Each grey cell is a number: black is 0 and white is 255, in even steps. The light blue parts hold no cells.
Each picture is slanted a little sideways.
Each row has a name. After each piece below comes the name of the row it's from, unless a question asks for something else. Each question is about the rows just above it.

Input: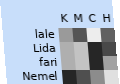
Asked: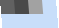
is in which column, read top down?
H
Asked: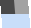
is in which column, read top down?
H
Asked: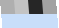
fari
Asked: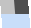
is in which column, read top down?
M
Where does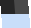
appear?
Lida
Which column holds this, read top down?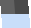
H
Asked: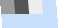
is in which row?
lale

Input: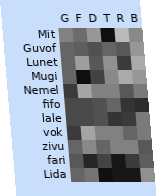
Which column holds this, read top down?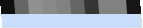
T
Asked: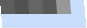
Guvof
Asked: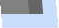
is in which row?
vok

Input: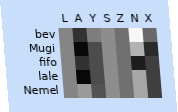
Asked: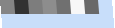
bev
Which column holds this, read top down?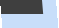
X
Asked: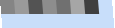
Nemel
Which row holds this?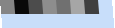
lale
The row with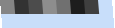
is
fifo

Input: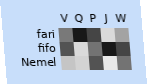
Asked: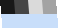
fari
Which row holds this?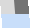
fifo
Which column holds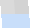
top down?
Q
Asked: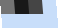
fifo
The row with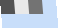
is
Nemel

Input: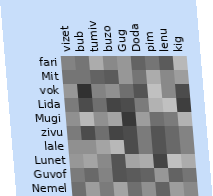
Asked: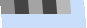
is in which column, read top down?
buzo
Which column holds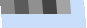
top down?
buzo
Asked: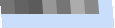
Mit
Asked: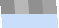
Mugi

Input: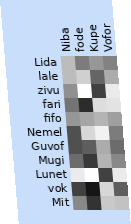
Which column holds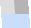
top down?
Kupe
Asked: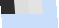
fari
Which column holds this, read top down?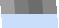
Vofor
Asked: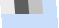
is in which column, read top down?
Vofor

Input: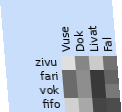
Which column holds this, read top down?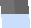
Fal
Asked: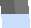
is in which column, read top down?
Fal
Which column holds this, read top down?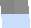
Dok

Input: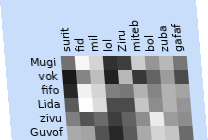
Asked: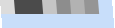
Lida
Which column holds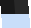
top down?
surit
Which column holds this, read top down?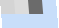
mil
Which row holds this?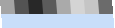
Guvof

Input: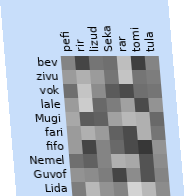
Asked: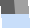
Mugi
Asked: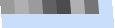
fari
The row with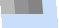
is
Lida

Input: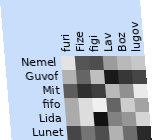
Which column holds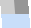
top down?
Boz
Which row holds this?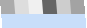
fifo
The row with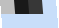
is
Guvof

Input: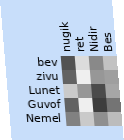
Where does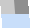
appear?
Nemel
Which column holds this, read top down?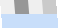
ret

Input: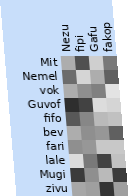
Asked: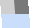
Mit
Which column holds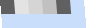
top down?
fakop
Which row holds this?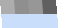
bev
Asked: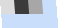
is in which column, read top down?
Nezu

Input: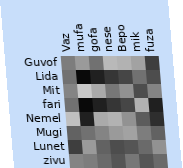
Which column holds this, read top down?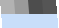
nese
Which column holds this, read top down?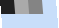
gofa

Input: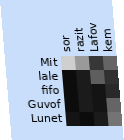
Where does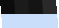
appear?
fifo
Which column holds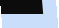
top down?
sor
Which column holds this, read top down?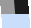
razit
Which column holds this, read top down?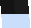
Lafov
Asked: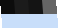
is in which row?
Guvof
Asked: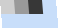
Mit

